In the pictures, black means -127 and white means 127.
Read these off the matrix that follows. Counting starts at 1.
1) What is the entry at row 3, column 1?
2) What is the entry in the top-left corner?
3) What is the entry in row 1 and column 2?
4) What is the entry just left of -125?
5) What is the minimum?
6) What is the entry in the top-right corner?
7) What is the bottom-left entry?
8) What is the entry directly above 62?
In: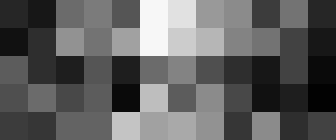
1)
-35
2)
-89
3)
-104
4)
-97
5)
-125
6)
-89
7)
-67
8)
-20

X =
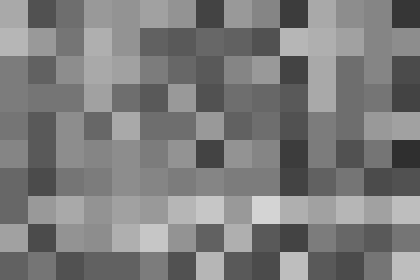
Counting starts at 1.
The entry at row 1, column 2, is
-46
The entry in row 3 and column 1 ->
-3
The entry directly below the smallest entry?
-46
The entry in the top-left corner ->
41
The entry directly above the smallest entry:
33
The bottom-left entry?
-30
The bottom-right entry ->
62
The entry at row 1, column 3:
-17
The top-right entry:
-73
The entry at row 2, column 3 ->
-10
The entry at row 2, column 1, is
54
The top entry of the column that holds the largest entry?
5
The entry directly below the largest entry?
-38
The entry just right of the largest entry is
47
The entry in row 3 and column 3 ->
13
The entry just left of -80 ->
-10

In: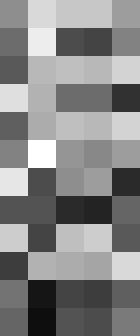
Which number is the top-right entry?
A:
29
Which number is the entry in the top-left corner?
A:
14
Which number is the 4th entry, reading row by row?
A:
71
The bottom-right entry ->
-5
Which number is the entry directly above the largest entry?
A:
44
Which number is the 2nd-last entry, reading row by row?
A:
-51
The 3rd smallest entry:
-92
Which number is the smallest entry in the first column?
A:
-66
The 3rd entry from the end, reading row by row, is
-44
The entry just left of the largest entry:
2
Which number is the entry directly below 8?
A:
29
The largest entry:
127
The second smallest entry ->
-106
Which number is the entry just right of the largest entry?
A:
21
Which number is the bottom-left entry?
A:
-26
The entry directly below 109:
56
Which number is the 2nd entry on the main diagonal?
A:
109
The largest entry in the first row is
89

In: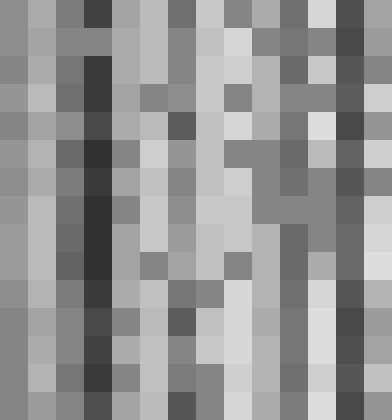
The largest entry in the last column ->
93
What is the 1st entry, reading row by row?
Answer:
13
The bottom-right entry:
21
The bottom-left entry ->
5
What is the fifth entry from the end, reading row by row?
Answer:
43
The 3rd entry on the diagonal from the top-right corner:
72
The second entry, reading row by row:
43
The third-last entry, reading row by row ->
93
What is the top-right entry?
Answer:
35
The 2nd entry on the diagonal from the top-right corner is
-54
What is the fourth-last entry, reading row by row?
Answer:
-3
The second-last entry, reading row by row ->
-54

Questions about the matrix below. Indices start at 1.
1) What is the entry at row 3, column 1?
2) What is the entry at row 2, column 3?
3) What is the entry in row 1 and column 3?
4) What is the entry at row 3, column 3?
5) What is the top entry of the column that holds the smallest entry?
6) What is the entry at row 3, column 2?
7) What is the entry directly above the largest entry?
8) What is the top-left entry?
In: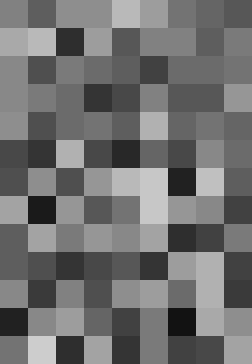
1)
8
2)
-81
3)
14
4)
-5
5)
-12
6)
-48
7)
8
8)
1
